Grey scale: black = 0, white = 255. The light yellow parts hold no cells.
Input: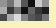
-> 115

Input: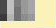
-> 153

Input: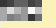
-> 111

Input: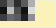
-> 144

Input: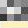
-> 119

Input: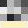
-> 184

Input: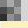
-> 213
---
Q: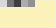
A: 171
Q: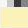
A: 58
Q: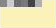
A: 67
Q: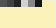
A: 135
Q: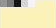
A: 213
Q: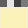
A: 64
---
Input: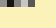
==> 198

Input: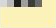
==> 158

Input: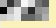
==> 246

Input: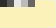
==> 187

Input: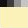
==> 197

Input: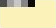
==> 133

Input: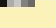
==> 129

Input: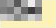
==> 170

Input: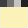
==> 33

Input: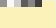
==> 92
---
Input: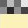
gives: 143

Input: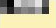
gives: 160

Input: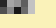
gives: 107

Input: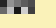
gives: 207

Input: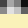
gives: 195

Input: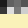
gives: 121
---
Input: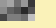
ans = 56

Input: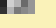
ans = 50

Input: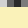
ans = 98

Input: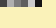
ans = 66

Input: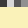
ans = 88

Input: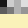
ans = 93
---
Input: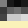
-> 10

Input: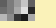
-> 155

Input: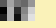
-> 118

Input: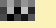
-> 98

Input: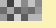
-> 208

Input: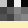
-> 241
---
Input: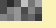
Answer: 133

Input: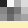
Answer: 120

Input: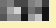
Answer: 86

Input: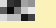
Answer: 201

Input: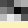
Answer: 6

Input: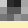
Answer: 88

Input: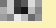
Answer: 189

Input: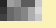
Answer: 173

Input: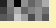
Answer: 144
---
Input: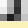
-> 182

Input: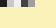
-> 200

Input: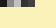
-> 136

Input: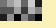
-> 161

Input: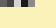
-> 67

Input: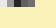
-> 153

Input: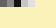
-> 138

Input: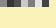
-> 53

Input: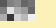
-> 129

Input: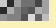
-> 42
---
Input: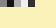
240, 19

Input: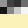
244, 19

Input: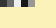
238, 23

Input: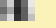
232, 37

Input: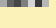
213, 58

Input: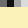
219, 16

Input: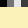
230, 5

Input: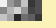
241, 40

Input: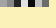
225, 9

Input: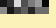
217, 7
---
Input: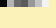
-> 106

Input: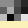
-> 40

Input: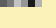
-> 122

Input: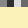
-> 135

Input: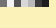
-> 84

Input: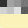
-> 119

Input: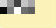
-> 95
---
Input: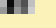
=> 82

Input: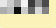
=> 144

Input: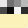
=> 141

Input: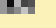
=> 69

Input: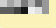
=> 108

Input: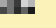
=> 211

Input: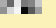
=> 132

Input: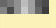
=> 90
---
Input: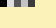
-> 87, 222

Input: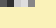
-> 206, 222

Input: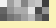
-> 171, 242

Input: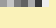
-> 98, 238

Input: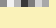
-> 56, 242

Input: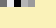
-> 6, 239

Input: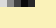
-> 66, 219
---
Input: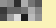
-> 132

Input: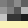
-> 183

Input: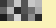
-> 171

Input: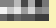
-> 144

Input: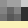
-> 46

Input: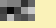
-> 200

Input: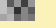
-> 91

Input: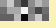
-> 110
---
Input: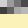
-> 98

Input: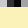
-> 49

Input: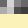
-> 197

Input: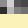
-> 183

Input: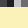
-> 32

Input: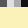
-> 223

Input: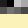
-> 114
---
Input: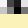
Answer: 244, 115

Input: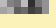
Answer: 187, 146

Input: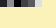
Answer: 35, 224

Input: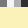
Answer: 119, 47

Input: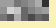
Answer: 158, 89

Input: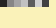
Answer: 35, 64

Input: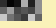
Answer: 45, 100

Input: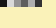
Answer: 21, 51

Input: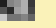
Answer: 30, 100
